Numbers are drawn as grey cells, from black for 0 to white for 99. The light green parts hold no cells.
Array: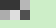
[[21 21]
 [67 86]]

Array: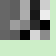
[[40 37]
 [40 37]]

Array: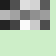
[[11 31]
 [71 63]]

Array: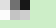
[[87 44]
 [98 76]]

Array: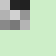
[[77 14]
 [69 81]]

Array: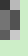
[[20 72]
 [45 32]]

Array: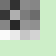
[[44 19]
 [21 68]]

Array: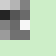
[[80 70]
 [14 33]]
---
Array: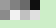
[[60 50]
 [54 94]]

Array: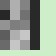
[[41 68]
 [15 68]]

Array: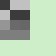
[[23 75]
 [75 23]]

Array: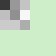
[[22 59]
 [74 56]]

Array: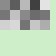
[[54 36]
 [46 75]]

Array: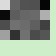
[[85 39]
 [ 4 36]]

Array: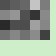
[[31 36]
 [52 58]]

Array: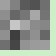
[[62 50]
 [55 40]]
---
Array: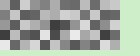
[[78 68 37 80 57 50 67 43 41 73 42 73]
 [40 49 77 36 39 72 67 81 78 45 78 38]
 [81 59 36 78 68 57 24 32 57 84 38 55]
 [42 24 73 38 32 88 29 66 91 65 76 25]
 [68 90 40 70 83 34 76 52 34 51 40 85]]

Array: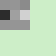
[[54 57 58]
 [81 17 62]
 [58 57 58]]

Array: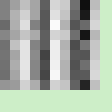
[[73 50 62 74 64 37 83 79 44  6]
 [79 50 69 81 64 34 87 76 40 10]
 [83 41 68 86 50 34 97 69 33 41]
 [71 52 64 76 66 37 82 78 43  8]
 [77 44 75 88 51 36 92 69 30 46]
 [78 45 64 88 54 26 92 72 34 33]
 [82 44 67 89 52 30 93 69 32 43]
 [84 43 64 88 52 27 96 69 34 35]
 [74 58 60 81 67 37 81 76 38 14]]

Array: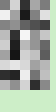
[[48 48 82 19 65]
 [87 93 63 10 50]
 [25 51 56 38 31]
 [77 73 19 95 58]
 [40 80 12 72 58]
 [36 63  8 81 75]
 [71 84 89 84 63]
 [74 18 14 92 45]
 [53 71 56 82 18]]

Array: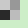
[[59 78]
 [73 16]]

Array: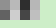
[[71 56 72 18]
 [74 38 80 27]]

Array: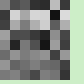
[[22 52 30 35 19 17 73]
 [85 22 82 65 83 82  7]
 [68 25 66 48 68 80 36]
 [27 62 29 30 22 14 55]
 [24 53 14 47 31  8 61]
 [59 42 57 48 53 57 25]
 [25 58 39 43 49 42 40]
 [20 47 50 39 28 49 45]]
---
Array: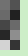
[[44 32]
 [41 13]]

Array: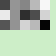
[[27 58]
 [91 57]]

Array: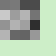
[[46 47]
 [78 61]]

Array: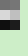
[[44 46]
 [84 74]]

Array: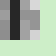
[[55 15]
 [61 15]]

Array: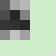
[[36 65]
 [29 15]]
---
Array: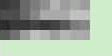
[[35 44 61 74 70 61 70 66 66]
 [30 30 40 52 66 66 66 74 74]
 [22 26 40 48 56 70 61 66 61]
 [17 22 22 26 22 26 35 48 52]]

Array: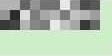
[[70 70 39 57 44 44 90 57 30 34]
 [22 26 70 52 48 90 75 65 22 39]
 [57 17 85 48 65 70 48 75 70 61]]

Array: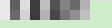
[[90 41 82 23 69 28 46 56 74]
 [90 37 86 23 74 32 51 41 69]]

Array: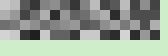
[[82 78 21 12 78 38 38 21 78 78 26 17 82 17 59 21]
 [78 73 34 21 51 55 38 21 51 73 26 34 73 26 55 26]
 [68 59 26 43 68 17 59 38 43 59 68 17 63 30 30 30]
 [43 47 63 55 43 51 55 59 34 38 55 63 47 63 30 68]]

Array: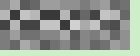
[[26 71 26 26 76 76 22 81 66 76 35 30 61]
 [52 66 35 40 61 61 56 56 48 56 61 40 44]
 [48 61 44 44 52 52 66 35 52 48 61 40 56]
 [48 40 66 56 35 44 52 40 52 40 44 61 56]
 [71 22 76 71 22 22 71 26 40 26 76 71 40]]

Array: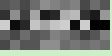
[[19 55 24 64 10 15 68 72 19 10 59]
 [28 46 33 33 55 55 42 46 42 46 42]
 [33 37 28 42 55 50 46 50 28 42 33]
 [37 28 42 33 37 50 46 37 24 33 50]
 [80  5 15 76 64 76 80  5 80  0  0]]
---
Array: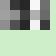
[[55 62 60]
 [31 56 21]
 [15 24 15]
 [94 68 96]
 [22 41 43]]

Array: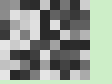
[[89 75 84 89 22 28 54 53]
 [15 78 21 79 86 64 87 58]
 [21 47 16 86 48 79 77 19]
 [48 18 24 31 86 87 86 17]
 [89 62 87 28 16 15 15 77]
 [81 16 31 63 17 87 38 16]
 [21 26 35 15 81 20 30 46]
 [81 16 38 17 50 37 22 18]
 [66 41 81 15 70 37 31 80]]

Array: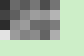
[[88 17 26 18]
 [60 55 37 41]
 [51 60 52 35]
 [54 42 61 46]
 [39 41 58 30]
 [67 48 70 45]]

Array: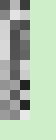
[[60 51 73 57 72 68 84 84 82 81 52 32]
 [52 65 34 62 35 39 32 31 29 38 88 71]
 [90 14 79 13 79 83 39 41 57 29 79 23]]

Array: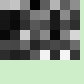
[[17 28  3  8  9 72]
 [12 27 14  4  5 76]
 [15 41 79 18 23 53]
 [35 14 30 34 49  1]
 [94 24 54 28 53 36]
 [16 28  3 10  9 70]
 [95 25 51 28 54 36]
 [20 42 83 18 23 55]]

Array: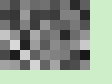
[[63 28 47 76 46 24 43]
 [60 11 84 56 24 21 28]
 [34 80 13 21 50 60 51]
 [82 37 61 66 23 24 41]
 [39 54 35 41 58 26 44]
 [64 50 54 48 39 23 31]
 [27 48 46 15 37 50 46]
 [30 25 56 42 47 50 16]
 [53  9 78 57 32 15 37]]
